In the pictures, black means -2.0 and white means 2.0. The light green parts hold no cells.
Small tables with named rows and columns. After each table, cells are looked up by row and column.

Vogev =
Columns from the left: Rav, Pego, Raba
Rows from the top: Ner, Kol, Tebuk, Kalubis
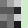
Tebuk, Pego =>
-0.2
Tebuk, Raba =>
1.2
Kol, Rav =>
-0.6
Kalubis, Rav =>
-0.7
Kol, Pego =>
-0.6
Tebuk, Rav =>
0.1
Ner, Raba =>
1.2
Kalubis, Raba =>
-1.6
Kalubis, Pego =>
-0.2
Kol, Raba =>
-1.4
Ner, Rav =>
-0.1
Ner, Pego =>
0.6
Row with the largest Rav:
Tebuk

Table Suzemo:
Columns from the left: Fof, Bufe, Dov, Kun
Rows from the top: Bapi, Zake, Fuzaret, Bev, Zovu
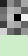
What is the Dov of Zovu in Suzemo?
-0.8
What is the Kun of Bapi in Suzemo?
0.6
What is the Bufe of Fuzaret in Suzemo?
1.0
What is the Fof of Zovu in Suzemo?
1.3
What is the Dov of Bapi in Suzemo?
-0.5
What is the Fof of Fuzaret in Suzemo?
-0.1
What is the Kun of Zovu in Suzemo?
0.3
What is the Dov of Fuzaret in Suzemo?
-2.0
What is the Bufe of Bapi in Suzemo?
0.2
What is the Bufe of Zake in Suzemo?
0.8
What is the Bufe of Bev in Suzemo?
0.8

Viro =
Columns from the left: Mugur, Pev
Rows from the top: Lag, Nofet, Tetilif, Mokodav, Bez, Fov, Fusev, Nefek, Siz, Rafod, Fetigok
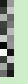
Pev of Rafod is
-1.2
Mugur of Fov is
1.2
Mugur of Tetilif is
0.8
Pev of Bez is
0.9
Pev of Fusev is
0.3
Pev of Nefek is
-1.7
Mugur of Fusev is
-1.9
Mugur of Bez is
-1.1
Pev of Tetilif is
-0.4
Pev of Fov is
0.2
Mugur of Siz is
-1.1
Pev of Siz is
1.1
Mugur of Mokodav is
-1.0
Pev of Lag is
0.4

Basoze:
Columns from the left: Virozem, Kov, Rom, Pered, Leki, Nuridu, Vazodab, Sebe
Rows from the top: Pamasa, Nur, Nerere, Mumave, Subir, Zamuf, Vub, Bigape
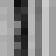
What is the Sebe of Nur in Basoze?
0.5
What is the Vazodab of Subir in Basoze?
1.1
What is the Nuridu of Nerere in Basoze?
-0.2
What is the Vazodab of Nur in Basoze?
1.1
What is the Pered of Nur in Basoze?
-1.1
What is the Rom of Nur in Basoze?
-1.3
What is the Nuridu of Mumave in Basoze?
-0.1
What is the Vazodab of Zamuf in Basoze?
1.1
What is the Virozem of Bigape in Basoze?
0.8
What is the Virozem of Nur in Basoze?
0.8
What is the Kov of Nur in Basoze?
0.6
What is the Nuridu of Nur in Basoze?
-0.3
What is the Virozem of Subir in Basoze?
0.9
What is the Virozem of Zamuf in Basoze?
0.7
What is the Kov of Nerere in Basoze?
0.6
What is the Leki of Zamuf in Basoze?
0.8
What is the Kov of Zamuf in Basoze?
0.6
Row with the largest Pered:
Nur

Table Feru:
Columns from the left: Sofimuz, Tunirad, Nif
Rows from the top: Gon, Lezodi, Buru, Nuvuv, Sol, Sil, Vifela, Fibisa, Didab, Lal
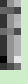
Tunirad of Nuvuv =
0.3
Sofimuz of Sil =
-1.2
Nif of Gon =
0.9
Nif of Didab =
1.6
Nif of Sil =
0.8
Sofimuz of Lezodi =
-0.4
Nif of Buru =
0.8
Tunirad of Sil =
0.3
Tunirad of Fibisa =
0.3
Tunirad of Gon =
0.3
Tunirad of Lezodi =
-0.5
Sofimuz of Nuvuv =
-1.2
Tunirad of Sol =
0.0
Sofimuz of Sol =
-0.3
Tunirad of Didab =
0.3

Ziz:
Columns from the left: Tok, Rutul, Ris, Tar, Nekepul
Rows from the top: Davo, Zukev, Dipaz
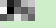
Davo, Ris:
-0.8
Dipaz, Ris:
1.6
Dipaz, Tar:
0.5
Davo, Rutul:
-1.5
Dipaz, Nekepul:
-0.4
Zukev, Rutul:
-2.0
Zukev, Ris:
-0.2
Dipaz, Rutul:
-0.1
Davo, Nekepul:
1.1
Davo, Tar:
0.8
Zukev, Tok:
1.9
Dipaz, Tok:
-0.7

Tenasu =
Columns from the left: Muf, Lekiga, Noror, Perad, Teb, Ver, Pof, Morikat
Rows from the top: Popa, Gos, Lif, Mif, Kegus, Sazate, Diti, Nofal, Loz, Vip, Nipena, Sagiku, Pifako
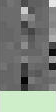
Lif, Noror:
-0.3
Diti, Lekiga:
-0.2
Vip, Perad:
-1.1
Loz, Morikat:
0.5
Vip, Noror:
-0.3
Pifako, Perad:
-1.3
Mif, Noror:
-0.3
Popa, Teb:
-0.5
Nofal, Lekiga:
-0.3
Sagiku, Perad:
-1.9
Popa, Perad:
-0.8
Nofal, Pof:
-0.2
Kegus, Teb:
-0.9
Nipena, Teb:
-0.5
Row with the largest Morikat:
Popa

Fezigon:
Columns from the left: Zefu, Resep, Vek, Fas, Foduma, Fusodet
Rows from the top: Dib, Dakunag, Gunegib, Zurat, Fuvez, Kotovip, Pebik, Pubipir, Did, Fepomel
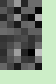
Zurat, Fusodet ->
-1.8
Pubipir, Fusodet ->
1.0
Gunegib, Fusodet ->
0.8
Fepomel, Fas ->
-0.5
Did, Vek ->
-0.3
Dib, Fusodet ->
-0.3
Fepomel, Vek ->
-1.6
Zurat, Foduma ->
-0.3
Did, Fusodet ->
-0.1
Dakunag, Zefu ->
-0.6
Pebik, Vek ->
-0.4
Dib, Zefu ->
-1.1
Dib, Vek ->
0.4
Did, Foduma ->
-1.2
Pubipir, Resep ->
-0.5
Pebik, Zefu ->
-1.1

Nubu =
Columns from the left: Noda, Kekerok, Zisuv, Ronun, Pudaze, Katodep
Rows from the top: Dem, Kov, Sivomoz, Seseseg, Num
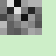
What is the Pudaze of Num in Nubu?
0.6
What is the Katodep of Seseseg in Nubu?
-0.7
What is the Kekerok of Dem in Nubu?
1.5
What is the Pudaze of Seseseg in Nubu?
0.1
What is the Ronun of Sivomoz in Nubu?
-1.7
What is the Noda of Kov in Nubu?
-0.1
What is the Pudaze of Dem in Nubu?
0.8
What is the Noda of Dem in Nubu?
0.0
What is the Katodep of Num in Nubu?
0.4
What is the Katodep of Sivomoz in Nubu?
-0.5
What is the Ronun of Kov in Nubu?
-0.1
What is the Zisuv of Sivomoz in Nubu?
0.4
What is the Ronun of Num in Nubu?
-0.1
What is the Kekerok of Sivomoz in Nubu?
-0.2
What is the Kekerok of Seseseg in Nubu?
-0.5
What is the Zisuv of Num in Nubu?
-0.6
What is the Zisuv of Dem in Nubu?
-1.8

